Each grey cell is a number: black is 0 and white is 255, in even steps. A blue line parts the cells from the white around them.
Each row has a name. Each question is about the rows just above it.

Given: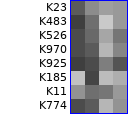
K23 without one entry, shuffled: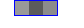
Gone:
[159]
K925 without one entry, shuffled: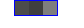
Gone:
[84]
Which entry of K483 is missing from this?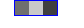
[153]
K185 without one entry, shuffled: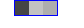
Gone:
[188]

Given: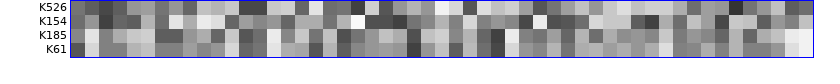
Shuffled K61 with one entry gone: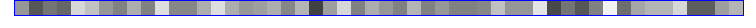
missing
[186]
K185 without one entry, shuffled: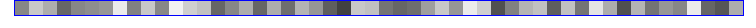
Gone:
[123]
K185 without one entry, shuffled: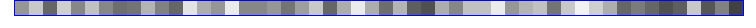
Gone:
[142]
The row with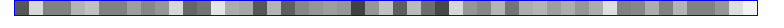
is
K61
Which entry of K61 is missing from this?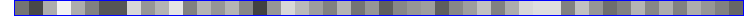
[166]

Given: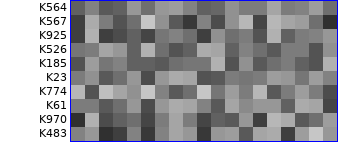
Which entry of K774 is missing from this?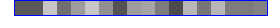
[191]
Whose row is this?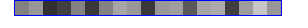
K483
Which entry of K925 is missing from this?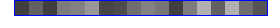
[145]
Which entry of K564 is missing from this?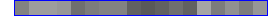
[103]
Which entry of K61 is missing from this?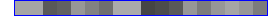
[138]

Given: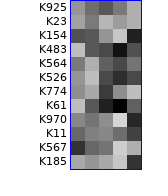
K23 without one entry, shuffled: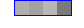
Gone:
[156]
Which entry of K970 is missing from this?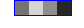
[135]
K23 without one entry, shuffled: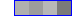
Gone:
[162]
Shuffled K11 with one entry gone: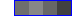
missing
[128]
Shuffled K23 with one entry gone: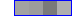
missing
[183]

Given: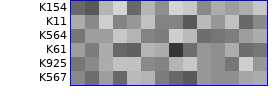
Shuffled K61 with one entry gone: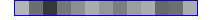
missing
[97]
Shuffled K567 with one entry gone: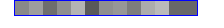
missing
[166]

